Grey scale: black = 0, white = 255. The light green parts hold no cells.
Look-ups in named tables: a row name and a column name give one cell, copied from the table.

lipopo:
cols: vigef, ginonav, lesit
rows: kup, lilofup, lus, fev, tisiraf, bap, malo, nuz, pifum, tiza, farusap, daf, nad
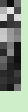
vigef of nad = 43
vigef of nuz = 39
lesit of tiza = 24
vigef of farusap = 42
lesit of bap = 134
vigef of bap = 202
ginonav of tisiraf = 152
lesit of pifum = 15
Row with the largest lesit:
lus

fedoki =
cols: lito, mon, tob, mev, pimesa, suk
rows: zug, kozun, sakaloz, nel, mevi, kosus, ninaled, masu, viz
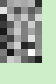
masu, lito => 125
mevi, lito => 25
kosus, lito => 90
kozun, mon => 149
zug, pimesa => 181
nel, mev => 124
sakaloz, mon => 195
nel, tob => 186
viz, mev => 100
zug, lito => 94
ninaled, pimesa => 61
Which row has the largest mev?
sakaloz

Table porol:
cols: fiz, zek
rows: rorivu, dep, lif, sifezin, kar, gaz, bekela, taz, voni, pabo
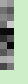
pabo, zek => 117
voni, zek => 178
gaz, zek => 81
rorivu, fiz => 165
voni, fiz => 171
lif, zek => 120
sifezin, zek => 202
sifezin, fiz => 111
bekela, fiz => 120
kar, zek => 9
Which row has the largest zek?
sifezin

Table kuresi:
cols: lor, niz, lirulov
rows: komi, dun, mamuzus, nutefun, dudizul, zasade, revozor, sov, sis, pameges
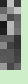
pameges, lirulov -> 102
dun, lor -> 104
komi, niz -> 192
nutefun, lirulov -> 107
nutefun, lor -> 25
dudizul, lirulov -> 116
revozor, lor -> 135
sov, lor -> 85
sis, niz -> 86
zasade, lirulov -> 49
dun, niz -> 151
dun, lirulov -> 196
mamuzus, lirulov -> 99
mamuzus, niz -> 75
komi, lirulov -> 62
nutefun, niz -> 186
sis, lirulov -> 69
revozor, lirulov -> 51
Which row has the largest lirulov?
dun

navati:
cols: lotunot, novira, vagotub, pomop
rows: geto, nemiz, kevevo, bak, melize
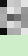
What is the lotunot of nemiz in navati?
166
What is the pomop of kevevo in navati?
146
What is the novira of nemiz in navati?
230
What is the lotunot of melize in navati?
14
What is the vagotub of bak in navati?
200
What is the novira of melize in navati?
170
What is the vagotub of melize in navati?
173
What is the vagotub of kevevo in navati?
115
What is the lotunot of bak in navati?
166
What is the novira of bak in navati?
222
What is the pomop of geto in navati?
226
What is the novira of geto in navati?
203
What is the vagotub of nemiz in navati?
206
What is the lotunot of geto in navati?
17
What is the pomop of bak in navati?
150
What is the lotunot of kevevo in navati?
175
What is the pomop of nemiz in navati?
150
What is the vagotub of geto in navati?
196

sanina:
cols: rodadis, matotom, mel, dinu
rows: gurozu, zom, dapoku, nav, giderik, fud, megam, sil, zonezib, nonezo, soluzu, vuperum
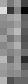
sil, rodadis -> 147
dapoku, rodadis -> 146
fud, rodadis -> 160
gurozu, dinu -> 66
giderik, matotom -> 159
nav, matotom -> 140
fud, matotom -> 116
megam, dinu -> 88
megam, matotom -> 149
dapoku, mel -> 172
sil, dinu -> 110
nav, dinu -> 104
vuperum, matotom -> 80
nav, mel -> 158

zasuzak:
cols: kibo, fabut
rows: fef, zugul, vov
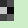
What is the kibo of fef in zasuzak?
44
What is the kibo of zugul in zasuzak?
200
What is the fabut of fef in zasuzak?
79
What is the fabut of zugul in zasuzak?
9
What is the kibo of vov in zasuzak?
68
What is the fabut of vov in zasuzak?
92
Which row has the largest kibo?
zugul

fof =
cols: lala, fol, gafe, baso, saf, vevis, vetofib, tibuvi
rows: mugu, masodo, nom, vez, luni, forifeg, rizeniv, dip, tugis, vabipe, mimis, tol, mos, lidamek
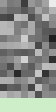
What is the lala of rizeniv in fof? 164
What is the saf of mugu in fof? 152
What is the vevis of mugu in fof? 135
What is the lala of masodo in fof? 124
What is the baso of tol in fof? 142
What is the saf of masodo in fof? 111
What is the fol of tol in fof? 173
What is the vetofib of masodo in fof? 139
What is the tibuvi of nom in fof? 143

